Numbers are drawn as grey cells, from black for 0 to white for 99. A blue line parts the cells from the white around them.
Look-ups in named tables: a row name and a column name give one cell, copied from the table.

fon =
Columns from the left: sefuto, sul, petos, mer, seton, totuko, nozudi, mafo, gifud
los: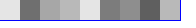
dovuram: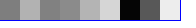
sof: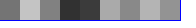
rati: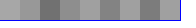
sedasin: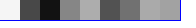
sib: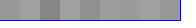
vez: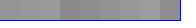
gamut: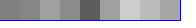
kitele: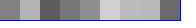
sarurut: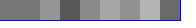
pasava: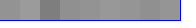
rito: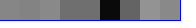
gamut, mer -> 54
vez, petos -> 60
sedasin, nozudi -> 44
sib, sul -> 62
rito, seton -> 43
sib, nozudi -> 60
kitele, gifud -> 41
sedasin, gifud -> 63
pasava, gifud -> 58
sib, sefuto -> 59
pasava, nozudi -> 58
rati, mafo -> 48
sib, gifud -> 59
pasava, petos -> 49
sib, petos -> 52
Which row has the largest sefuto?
sedasin

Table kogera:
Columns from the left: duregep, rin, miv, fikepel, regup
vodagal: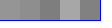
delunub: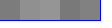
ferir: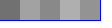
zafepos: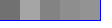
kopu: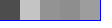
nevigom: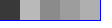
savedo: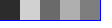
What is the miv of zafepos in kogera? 51
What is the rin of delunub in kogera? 56
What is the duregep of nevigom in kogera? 22
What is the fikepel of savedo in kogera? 68
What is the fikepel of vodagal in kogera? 65
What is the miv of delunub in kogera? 58
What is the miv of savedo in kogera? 41
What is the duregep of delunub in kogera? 48
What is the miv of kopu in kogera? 57
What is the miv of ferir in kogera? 53
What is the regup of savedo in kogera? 49
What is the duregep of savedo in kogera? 17
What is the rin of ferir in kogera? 63
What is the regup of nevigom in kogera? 68
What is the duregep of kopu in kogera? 30
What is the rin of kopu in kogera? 76
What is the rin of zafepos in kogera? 64
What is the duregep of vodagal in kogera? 58
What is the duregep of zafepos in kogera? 44
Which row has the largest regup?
nevigom

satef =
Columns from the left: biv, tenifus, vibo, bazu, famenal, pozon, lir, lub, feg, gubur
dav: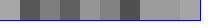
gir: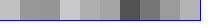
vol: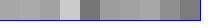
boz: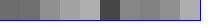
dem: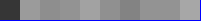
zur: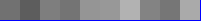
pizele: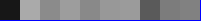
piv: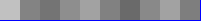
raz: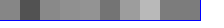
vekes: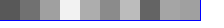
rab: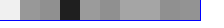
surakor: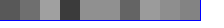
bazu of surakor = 23
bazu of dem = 57
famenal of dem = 63
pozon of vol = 61
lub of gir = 46
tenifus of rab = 59
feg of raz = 48
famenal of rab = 60
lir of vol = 63
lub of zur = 51
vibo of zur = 49
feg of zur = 46
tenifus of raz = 32
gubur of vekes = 62
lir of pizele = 60
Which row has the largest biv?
rab

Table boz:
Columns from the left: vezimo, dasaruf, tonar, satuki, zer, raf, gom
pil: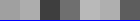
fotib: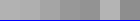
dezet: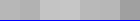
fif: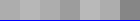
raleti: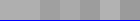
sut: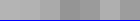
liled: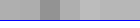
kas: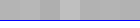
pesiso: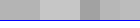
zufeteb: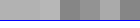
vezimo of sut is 70
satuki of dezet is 77
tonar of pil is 24
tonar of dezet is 76
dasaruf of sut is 69
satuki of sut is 58
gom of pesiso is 73
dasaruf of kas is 71
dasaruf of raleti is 68
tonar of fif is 67
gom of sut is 61
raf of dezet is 71
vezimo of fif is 67
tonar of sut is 66
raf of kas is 70
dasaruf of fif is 71
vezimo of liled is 68

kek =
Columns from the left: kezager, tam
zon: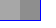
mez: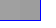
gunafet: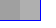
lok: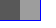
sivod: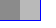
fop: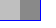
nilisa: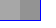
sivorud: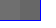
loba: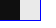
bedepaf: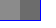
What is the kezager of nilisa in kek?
65
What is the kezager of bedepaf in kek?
54
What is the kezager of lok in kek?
34
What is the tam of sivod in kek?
72
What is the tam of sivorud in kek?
40
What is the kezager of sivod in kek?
54
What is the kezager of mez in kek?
62
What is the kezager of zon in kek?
65
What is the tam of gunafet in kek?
68
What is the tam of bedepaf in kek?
42
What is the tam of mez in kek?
61
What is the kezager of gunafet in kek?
62

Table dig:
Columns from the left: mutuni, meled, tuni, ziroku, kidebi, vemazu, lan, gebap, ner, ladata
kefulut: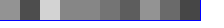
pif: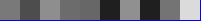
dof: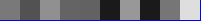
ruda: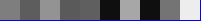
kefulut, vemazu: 45
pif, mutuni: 47
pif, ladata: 85
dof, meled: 32
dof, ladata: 86
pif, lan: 56
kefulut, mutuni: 57
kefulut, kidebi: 52
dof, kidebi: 38
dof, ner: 46
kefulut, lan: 36
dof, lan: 59
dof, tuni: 56
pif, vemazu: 12

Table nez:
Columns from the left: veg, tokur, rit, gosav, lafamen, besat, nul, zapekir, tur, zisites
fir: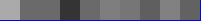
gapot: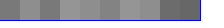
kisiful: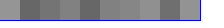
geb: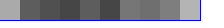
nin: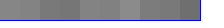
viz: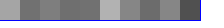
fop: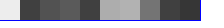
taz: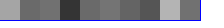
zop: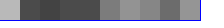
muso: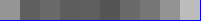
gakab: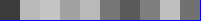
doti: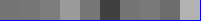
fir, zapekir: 37
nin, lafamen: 51
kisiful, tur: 43
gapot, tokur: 55
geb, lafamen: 36
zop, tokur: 29
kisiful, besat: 50
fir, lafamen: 41
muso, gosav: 36
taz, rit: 44
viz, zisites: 31
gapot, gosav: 58

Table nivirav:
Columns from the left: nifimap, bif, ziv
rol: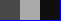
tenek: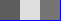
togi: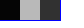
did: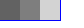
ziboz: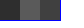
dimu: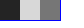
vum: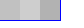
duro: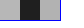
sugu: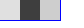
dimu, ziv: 46
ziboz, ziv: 25
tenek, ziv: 45
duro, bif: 12
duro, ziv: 69
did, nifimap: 38
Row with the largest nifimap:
sugu

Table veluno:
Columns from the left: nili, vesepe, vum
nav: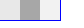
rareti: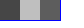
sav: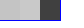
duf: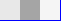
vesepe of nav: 65
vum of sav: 25
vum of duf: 95
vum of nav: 94
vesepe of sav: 78
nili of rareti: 27
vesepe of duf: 64
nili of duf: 90
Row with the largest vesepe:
sav

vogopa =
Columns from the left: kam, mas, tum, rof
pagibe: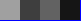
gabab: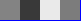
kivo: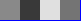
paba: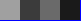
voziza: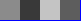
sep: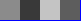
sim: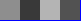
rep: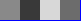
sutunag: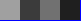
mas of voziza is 22
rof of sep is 36
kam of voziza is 54
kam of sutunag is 62
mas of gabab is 22
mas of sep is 22
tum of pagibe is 38
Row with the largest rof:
gabab

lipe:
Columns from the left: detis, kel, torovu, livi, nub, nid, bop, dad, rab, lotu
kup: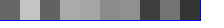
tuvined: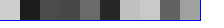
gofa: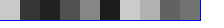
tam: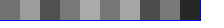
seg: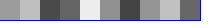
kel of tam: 61
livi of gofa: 31
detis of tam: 44
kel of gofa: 21
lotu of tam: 15
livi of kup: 66
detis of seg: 60
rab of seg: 75
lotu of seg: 40
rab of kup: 45
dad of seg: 58
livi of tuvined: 28
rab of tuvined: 38
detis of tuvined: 80
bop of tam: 64
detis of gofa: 78
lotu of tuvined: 62
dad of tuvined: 78
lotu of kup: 20
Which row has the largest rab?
seg

